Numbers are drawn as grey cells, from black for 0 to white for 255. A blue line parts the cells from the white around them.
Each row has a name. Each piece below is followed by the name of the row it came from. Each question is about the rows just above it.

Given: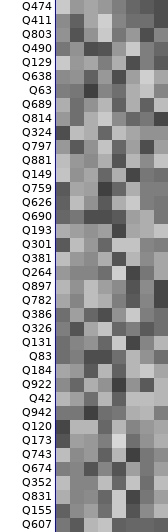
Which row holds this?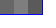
Q326
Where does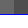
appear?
Q386
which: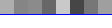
Q831
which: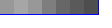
Q474
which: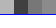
Q743
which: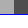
Q129

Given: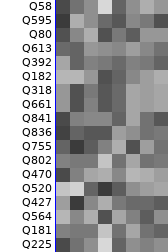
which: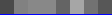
Q841
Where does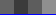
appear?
Q520
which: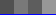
Q80
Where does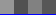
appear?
Q661
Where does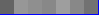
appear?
Q613

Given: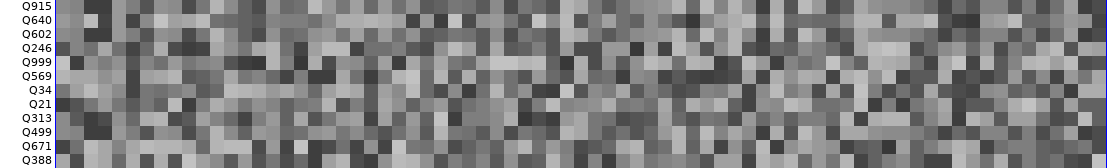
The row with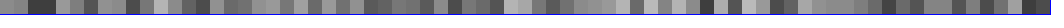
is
Q602
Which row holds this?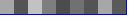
Q34
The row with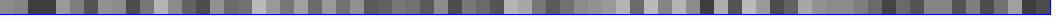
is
Q915

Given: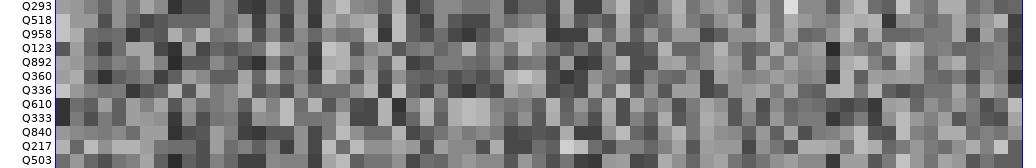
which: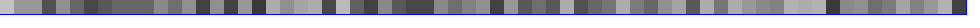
Q518
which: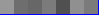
Q360
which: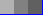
Q123

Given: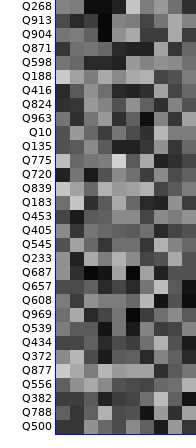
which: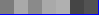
Q188
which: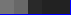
Q871
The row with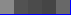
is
Q556

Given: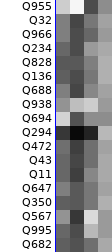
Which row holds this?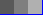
Q828
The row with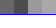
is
Q234
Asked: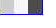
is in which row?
Q955
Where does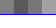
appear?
Q647

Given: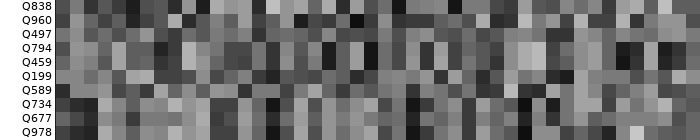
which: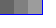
Q589
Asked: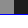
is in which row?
Q734

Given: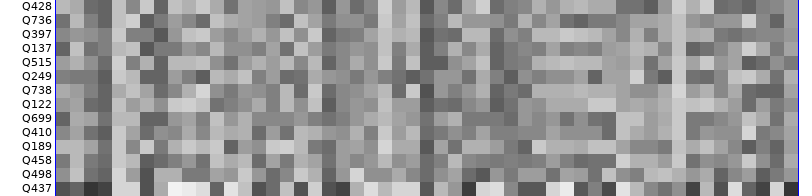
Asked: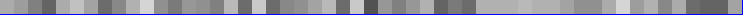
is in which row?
Q738
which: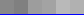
Q137
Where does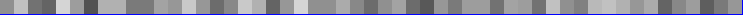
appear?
Q498
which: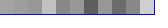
Q428
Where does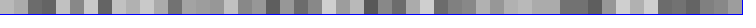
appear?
Q428

